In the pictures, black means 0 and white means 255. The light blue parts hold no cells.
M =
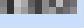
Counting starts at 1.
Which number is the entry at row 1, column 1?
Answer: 126
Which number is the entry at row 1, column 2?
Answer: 52
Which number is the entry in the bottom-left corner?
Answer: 139
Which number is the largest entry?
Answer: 197
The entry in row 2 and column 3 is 184
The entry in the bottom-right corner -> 139

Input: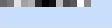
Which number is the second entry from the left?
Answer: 120
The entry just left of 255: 88
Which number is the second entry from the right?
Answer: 255
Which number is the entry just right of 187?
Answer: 73

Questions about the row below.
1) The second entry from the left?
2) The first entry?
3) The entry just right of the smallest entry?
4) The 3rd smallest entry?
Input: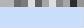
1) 180
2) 180
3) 150
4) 109

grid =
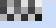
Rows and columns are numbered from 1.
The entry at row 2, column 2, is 208
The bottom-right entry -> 24
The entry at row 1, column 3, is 91
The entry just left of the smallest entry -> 195
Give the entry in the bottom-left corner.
179

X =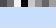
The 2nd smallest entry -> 77
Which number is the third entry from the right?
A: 145
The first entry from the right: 159

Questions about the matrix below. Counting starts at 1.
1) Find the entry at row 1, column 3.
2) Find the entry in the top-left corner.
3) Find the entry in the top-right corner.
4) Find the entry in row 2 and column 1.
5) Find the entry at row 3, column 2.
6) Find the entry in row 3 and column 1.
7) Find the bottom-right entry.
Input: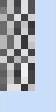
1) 66
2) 95
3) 82
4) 123
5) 95
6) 182
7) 194

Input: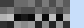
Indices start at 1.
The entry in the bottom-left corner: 49
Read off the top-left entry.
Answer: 63
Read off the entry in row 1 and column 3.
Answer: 107
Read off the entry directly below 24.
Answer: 138
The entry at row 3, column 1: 178
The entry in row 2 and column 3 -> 91
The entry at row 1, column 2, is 63
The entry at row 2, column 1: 107
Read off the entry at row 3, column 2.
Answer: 192

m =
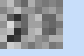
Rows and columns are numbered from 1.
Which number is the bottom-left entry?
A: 119
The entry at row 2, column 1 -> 132
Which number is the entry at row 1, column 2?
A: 190
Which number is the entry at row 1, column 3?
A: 132
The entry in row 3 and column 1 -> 174
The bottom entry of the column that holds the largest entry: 205
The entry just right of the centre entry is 160
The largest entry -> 217
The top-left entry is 160
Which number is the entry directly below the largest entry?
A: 190
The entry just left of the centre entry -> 103
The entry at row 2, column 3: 190
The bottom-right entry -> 132
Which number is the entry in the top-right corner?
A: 119

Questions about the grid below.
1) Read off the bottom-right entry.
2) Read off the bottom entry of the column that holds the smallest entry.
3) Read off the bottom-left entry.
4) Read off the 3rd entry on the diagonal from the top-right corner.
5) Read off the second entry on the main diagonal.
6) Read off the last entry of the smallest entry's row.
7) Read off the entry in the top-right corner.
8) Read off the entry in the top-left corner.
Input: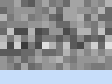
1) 134
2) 164
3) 149
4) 164
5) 134
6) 224
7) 179
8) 134

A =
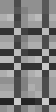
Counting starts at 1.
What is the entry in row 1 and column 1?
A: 144
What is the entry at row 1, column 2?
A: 144
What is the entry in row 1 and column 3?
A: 76
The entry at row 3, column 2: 187
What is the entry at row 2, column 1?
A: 144
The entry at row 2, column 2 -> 144
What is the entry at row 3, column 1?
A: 174
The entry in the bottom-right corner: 160
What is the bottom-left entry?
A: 144
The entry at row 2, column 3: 88
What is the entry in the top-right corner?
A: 144
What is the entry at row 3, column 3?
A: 64
